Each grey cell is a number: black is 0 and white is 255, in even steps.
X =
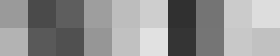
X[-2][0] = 154
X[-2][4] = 189
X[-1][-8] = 80
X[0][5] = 206
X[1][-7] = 150
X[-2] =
[154, 74, 94, 158, 189, 206, 48, 116, 203, 221]

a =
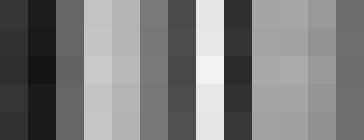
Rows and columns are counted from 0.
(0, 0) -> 53
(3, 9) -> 165
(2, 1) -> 19
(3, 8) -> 49
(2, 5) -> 121
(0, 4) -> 180
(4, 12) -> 112
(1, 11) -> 147
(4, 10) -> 160
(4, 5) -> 119
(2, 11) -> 153
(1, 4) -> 180
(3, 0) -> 52
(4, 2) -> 101
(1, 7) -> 232
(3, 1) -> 27
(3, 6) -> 76
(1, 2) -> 101
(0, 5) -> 121
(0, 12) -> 109

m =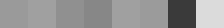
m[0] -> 154
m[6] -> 58
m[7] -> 219

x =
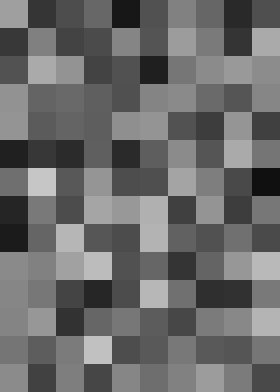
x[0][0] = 159
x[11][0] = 132
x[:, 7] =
[102, 122, 139, 106, 61, 85, 126, 148, 81, 100, 47, 123, 89, 156]
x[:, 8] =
[41, 52, 153, 85, 149, 170, 73, 61, 112, 151, 49, 136, 85, 123]
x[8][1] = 101
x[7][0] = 37
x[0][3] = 103
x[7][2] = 76
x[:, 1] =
[53, 128, 170, 100, 91, 55, 198, 121, 101, 129, 119, 151, 93, 65]
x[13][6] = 129
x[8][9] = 74
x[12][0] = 117
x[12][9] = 118
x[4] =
[148, 91, 100, 94, 143, 148, 82, 61, 149, 64]
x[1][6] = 156
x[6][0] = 111
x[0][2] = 77
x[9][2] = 161
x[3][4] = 80
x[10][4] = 76
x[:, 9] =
[79, 170, 140, 134, 64, 117, 16, 119, 74, 185, 121, 180, 118, 73]
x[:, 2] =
[77, 67, 147, 105, 100, 43, 88, 76, 182, 161, 68, 50, 123, 126]
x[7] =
[37, 121, 76, 165, 152, 176, 64, 148, 61, 119]
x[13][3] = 70
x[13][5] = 110
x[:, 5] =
[81, 84, 31, 132, 148, 94, 79, 176, 179, 102, 183, 92, 89, 110]
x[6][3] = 149
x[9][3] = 188

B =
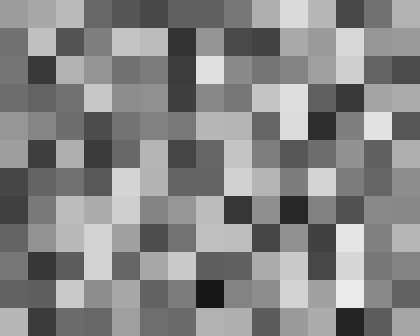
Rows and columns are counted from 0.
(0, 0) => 156
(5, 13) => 97
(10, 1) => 95
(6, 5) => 179
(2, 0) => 117
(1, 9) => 66
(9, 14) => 131
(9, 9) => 172
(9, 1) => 54
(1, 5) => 188
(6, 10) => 125
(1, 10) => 169
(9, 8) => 97
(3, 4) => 141
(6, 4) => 212
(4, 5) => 129
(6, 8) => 209
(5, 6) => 69
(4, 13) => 226
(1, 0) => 113
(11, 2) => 107
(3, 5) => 144
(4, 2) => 110
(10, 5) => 98
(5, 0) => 158
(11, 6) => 106
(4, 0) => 150
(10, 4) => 168
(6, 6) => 100
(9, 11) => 71
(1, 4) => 196
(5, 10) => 86
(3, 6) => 63
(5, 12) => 145
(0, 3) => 103
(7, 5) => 132
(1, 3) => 126
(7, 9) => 143
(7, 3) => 172

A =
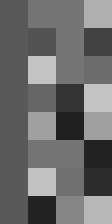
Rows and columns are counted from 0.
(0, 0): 89
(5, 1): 117
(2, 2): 117
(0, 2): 117
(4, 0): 89
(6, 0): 89
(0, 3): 176
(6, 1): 193
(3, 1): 102
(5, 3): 34

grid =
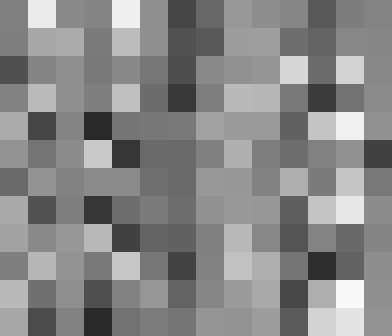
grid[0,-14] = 128
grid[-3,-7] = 130
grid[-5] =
[169, 82, 127, 54, 110, 123, 109, 145, 153, 151, 95, 196, 231, 140]
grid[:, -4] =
[134, 110, 215, 120, 97, 109, 174, 95, 84, 116, 72, 90]
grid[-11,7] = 88
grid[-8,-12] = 131
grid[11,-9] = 124
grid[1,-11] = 122
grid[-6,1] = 147
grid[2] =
[80, 132, 143, 121, 136, 118, 78, 137, 144, 149, 215, 108, 210, 135]
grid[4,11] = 195
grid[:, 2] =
[137, 171, 143, 143, 131, 140, 130, 127, 151, 146, 143, 129]
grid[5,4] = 54
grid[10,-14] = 185
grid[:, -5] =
[141, 158, 149, 182, 154, 126, 130, 151, 135, 174, 169, 157]
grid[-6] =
[106, 147, 130, 139, 139, 111, 106, 152, 151, 130, 174, 123, 198, 120]
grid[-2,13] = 143
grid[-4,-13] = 137
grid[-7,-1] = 65
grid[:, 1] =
[235, 168, 132, 186, 70, 116, 147, 82, 137, 182, 112, 76]
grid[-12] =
[128, 235, 137, 132, 239, 143, 70, 103, 152, 141, 134, 88, 125, 131]
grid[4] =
[171, 70, 131, 41, 117, 119, 121, 161, 155, 154, 97, 195, 240, 144]
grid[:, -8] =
[70, 81, 78, 57, 121, 105, 106, 109, 97, 67, 99, 117]
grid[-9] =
[130, 186, 143, 126, 191, 108, 57, 126, 185, 182, 120, 59, 114, 139]
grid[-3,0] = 127
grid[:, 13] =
[131, 134, 135, 139, 144, 65, 120, 140, 132, 142, 143, 146]
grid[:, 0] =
[128, 126, 80, 130, 171, 146, 106, 169, 162, 127, 185, 167]
